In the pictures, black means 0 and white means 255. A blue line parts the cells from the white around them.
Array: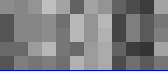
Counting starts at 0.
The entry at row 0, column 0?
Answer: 140
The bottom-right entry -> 118
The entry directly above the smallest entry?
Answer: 90
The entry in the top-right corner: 163
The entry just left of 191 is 148
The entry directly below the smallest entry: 90
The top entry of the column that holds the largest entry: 191
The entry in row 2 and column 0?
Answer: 84
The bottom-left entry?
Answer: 84
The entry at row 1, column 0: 84
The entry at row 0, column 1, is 134

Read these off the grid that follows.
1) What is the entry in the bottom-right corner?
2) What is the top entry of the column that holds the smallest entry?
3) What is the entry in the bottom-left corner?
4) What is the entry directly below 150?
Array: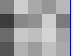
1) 169
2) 129
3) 85
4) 206

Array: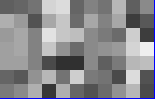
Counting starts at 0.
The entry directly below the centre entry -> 48
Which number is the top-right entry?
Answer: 138
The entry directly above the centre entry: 190
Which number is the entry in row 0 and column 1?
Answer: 101
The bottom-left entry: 122
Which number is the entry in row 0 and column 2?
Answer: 115
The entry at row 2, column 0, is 154
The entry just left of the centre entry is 146
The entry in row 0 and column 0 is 95
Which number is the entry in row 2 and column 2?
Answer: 130
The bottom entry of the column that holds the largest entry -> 74
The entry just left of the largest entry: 212
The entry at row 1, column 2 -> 82
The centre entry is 107
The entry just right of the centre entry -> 138
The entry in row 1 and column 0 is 175

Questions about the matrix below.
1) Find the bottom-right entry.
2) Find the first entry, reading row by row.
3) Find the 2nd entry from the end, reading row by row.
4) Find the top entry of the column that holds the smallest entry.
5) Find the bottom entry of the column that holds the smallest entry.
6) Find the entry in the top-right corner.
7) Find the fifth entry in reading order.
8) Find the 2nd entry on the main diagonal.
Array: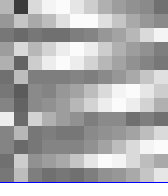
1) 230
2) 183
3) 197
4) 59
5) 189
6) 112
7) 251
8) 197

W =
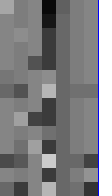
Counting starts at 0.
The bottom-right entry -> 51
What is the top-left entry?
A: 166
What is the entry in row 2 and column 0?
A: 133
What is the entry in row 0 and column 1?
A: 125
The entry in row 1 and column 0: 133
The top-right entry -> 133
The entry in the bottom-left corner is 104
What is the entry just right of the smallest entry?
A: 96
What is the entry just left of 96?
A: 9
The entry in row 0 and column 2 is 133
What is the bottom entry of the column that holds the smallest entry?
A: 182
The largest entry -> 204
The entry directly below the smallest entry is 22
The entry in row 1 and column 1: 125
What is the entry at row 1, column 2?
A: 133
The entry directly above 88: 112
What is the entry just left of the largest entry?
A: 133

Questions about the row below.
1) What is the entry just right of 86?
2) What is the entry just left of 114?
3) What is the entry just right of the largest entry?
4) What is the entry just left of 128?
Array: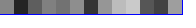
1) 66
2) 128
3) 86
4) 94

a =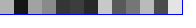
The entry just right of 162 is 138
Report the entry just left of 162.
21
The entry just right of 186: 75
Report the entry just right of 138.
53

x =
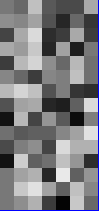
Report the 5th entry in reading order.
74
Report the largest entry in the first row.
192
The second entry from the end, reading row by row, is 200
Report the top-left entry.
120
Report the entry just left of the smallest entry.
60
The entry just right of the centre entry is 30
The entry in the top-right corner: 169
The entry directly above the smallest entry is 96
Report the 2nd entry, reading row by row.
104
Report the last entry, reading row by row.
104
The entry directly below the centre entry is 149
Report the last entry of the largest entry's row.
149
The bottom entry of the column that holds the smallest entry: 4
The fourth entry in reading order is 89
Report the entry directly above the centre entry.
82
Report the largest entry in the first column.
184
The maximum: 233
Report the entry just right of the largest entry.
96
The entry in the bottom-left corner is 120
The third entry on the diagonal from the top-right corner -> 60
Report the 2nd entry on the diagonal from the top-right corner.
104
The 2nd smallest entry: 12
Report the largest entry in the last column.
225

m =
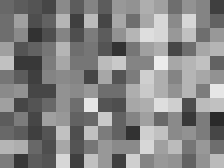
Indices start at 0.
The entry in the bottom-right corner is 187
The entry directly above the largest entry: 174
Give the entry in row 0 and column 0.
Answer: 104
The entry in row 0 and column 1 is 92
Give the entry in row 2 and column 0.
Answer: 110
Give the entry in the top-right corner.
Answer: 63
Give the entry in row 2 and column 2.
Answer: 50
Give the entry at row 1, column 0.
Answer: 110
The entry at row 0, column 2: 84
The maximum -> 236
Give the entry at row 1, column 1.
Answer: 160
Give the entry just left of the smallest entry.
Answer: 124
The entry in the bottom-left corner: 124
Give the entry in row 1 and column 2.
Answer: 78
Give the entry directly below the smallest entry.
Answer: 70
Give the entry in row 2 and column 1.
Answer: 138
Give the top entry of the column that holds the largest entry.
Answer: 160
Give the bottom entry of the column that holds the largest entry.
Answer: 152

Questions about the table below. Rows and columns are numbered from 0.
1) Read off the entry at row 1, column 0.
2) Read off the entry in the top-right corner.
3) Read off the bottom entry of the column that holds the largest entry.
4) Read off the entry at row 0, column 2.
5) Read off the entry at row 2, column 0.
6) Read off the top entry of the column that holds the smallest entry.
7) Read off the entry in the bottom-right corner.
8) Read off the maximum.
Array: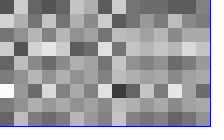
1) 210
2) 130
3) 100
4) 100
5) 116
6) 204
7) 145
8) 252
